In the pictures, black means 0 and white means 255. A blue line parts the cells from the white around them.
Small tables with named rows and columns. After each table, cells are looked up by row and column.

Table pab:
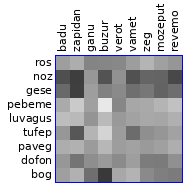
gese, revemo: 110
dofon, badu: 151
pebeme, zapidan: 202
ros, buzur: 134
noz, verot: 145
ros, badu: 158
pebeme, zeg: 169
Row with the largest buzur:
pebeme

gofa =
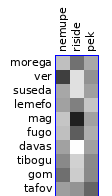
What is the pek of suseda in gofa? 160
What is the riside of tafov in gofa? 148
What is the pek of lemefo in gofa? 197
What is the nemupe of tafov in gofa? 158
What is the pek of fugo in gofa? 174
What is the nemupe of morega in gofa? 191
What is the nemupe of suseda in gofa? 167
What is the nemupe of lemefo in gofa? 161
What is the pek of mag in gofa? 161
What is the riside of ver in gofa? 224
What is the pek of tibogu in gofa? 138
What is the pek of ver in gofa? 146
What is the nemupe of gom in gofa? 111
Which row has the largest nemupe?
mag

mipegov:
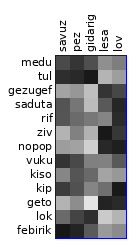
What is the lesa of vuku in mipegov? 129
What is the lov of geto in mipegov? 42
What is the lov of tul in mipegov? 158
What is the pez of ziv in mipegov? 129
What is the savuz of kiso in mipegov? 134
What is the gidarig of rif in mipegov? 120
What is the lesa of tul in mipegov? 180
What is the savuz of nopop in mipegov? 157
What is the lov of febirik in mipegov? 139
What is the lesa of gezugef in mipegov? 52
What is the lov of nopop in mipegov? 31
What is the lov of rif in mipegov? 43
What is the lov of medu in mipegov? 126
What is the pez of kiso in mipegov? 85
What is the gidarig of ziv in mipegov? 178
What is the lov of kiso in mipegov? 152

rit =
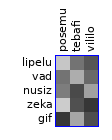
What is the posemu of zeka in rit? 204
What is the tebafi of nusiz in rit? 74
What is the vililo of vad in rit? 105
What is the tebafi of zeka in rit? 80
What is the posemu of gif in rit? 55
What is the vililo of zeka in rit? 54

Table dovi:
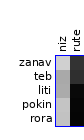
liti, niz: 171
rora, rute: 5
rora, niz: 194
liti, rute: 9
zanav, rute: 51
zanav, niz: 208
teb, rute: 47
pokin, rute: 6
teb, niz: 169
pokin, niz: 196
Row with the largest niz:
zanav

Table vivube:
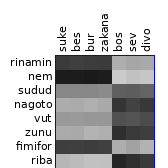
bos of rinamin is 174
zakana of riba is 192
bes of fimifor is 63
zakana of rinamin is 59
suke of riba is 182
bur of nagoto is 175
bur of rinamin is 60
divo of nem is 198
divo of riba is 58
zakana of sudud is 139
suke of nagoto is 172
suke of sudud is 135
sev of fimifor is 162
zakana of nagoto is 169

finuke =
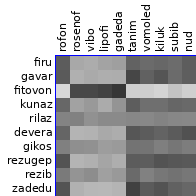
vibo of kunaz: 153
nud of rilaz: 136
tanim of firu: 98
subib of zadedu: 97
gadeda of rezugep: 174
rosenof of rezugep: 180
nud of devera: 81
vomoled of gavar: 97
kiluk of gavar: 85
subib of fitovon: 195
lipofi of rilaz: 138
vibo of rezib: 141
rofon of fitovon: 216
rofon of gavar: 90
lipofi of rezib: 160
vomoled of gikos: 116
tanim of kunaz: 93
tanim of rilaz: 135
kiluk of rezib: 119

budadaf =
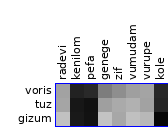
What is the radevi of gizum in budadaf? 193
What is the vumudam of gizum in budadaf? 192
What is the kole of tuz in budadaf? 37
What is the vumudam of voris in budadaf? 159
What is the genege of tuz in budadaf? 159
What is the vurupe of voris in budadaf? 164
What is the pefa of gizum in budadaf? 18
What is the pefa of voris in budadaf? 41
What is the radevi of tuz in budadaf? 165
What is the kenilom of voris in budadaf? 34
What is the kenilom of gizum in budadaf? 25
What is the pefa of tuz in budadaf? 17
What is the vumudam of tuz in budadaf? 177
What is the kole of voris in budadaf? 40
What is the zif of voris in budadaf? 142

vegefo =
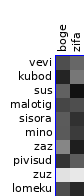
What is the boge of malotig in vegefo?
70
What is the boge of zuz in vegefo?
225
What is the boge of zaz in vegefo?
134
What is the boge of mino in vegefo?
90
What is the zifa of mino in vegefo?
59
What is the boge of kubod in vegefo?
36
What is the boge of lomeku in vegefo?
78
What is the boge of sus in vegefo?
97
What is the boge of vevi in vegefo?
78
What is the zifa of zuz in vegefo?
232
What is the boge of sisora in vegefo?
91
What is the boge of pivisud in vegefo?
52
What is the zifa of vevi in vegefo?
103
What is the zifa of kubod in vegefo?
119
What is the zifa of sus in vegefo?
17
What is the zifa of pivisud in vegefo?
92

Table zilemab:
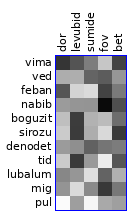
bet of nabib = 79
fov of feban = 67
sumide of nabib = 148
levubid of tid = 58
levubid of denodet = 143
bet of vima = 67
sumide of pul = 246
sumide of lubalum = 223
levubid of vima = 84
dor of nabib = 155
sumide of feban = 219
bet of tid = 85
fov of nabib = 10
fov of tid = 237
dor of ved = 173
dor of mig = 148

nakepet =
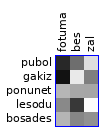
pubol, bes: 110
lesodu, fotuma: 137
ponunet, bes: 167
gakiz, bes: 233
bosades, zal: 145
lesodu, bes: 56
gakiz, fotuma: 18
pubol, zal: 222
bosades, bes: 134
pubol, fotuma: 40
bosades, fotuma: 181
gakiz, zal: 127
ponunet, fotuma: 182

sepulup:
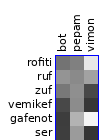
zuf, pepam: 143
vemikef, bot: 72
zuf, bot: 120
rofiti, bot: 115
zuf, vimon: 72
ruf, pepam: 138
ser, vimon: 53
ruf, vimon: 162
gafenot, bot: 61
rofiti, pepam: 128
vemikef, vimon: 55
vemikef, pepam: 140
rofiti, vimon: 231
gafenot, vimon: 245
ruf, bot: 148

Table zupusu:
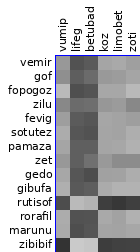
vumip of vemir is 152
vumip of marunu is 170
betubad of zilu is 110
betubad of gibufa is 94
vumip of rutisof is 77
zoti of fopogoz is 185
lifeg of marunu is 78
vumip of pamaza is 165
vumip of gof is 143

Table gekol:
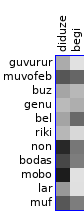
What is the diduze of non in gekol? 40
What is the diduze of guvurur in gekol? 171
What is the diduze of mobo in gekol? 28
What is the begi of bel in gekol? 105
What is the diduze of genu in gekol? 186
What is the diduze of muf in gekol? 87
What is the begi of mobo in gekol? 225
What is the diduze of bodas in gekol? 71
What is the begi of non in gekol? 119
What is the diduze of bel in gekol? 164
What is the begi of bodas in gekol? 125
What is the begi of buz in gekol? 184
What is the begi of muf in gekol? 125
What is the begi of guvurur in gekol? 225
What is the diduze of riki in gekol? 183
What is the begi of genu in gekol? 174
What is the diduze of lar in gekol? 152
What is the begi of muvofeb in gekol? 102
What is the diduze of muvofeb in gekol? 86
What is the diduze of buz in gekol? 165

